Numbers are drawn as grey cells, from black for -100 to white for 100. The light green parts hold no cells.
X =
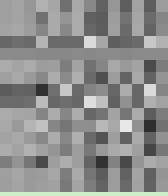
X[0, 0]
25
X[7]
[-28, -22, -23, -62, -13, 56, -18, 3, 10, -19, 35, -19, 71, 4]
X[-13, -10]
-18
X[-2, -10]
31
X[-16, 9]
18
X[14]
[25, 30, 20, 22, 31, -2, 33, -8, -28, 22, -23, 29, -25, 16]
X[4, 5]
7
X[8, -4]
14
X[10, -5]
32
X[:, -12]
[18, 20, 23, -18, 9, 34, 20, -23, -14, 29, 41, 21, 39, -8, 20, 21]
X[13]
[-2, 15, -8, -43, 24, 36, 24, -22, -61, 2, -43, 17, 35, 28]
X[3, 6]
-18
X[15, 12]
-23
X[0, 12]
-27
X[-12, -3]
8
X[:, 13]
[22, 5, 9, 39, 8, -3, 16, 4, 27, -2, -11, 14, -7, 28, 16, 19]
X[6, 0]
25
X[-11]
[34, 29, 34, 23, 24, -2, 28, -11, 5, 32, 20, 28, -41, -3]
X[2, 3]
5
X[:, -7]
[6, -25, -19, 71, 7, -11, -17, 3, 73, -19, 11, -18, -6, -22, -8, -2]
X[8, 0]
-16
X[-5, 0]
27
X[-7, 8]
-9
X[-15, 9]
23
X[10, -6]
44
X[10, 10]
81
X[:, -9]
[-13, 17, 7, -18, 7, -2, 8, 56, -14, 5, -8, 6, -3, 36, -2, -5]
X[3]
[-19, -14, -18, 41, -18, -18, -18, 71, 31, -26, -21, -17, 56, 39]

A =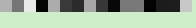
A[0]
40
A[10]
-6
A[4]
35
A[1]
-8
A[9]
-94
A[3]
-98

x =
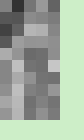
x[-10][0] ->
1
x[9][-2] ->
13
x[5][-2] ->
-13
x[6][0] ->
5
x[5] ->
[5, 50, -10, -13, 55]
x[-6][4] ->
11
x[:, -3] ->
[-8, 9, 42, 16, -16, -10, 14, 0, -11, -8]
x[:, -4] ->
[-61, -33, -23, 23, 16, 50, 33, 49, 44, 42]
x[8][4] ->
-9
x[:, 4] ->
[-22, -3, 5, 12, 11, 55, -11, 18, -9, -4]
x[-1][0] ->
17

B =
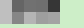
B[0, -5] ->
50
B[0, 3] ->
-13
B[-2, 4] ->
-58

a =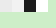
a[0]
84
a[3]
100
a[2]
-78

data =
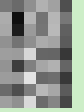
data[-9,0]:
-6
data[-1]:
[25, 13, 70, -16, 4, -45]
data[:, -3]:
[39, -10, -8, 34, -20, 30, -18, 44, -16]
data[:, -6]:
[-6, 35, 32, 14, 24, 15, 22, -17, 25]
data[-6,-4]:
12
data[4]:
[24, 22, 69, -20, -21, -57]
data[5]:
[15, -52, 0, 30, 39, -21]
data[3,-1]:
-29
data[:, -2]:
[26, 43, 45, 29, -21, 39, -14, 31, 4]
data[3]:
[14, -10, 12, 34, 29, -29]
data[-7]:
[32, -78, 21, -8, 45, -25]
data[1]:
[35, -88, 41, -10, 43, -7]

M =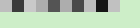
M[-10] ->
49
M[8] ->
-83

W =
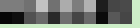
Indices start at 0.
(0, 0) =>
-2
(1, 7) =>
-18
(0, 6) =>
-2
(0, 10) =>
-42
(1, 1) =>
-89
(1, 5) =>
-13
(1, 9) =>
-31
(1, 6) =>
-46

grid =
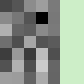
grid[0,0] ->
-44
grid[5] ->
[-36, 39, -38, 59, -20]
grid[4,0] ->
-52
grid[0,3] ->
24
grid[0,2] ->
10
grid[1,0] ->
8
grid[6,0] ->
24
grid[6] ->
[24, 22, -22, 33, -21]
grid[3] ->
[-13, -39, 30, -35, -29]
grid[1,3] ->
-99

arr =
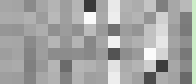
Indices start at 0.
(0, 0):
30
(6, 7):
25
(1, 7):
96
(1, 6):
45
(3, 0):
31
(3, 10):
30
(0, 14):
31
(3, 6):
41
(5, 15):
8
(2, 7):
47
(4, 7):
7
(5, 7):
39
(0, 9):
83
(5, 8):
31
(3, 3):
23
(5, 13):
-53
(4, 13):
66
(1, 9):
86
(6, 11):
26
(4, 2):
3
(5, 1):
34
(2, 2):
28
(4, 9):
-35
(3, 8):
30
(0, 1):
29
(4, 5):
10
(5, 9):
77
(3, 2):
8
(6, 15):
-18
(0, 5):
24
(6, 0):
25
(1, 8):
33
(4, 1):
29
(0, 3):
30

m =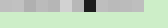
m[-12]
50
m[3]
47
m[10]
47
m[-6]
44
